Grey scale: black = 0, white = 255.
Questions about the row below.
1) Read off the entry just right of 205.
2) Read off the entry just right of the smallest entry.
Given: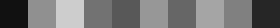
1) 114
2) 144
